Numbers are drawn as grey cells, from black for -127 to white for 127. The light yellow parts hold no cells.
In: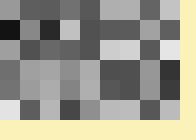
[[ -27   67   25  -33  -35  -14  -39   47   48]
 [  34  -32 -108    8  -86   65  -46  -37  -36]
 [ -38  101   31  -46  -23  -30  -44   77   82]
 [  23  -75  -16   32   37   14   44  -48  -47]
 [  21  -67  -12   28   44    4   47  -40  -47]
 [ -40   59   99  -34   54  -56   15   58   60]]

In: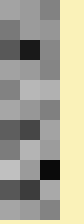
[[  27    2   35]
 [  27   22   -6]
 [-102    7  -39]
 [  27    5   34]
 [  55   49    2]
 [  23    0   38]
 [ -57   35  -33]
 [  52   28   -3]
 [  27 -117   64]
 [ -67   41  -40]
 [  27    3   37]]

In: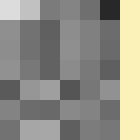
[[-16 -87  92  65  -4   4]
 [  0 -19  15 -13 -31  13]
 [  0 -21  13 -14 -29  15]
 [ -6 -32  17  -7 -29  11]
 [ -8  17 -37  22  31 -42]
 [  3 -19   3 -19 -22   9]
 [ -3  -8 -13  38  39 -32]]

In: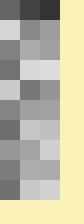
[[-59 -76 -26]
 [  9  29  86]
 [ 43  32   2]
 [ 88  93 -13]
 [ -7  21  74]
 [ 32  34   4]
 [ 69  63 -17]
 [ 35  79  23]
 [ 45  43  -3]
 [ 72  81 -14]]

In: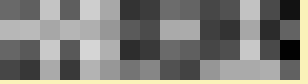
[[ -53 -109  -22  -32   68  -33   78   40  -76  -67  -19  -27  -56  -46
    66]
 [ -84  -28   55   58   39   53   47   23  -37  -52   42   43  -64  -76
    39]
 [ -54 -125  -25  -38   73  -39   85   48  -82  -70  -21  -32  -57  -48
    72]
 [  46  -30  -57  -72   42  -70   51   23  -11    6  -46  -60   22   42
    42]]

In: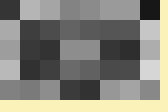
[[  26 -104  -74   53   37    3   11   26]
 [ -41   70   42  -65  -51  -28  -38  -42]
 [ -81   45   29  -70  -76   13   13  -73]
 [ -52   86   57  -78  -64  -21  -30  -53]
 [  36    8    1   -5   13  -68  -77   23]]

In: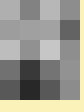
[[ 55  13  47   2]
 [ 34 -28  29  32]
 [ 70  14  61  17]
 [-11  18 -14 -70]
 [-39  12 -39 -87]]

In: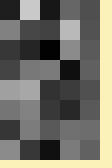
[[ -25  -48  -97   73 -104]
 [  57  -45    1  -56  -61]
 [  11  -37  -72  -90 -125]
 [-112  -31  -59   -7   -4]
 [ -67  -47   32   39  -77]
 [ -87  -38  -10    2  -71]
 [ -15  -18  -73   -3  -38]
 [  -4  -30   11  -72 -111]]
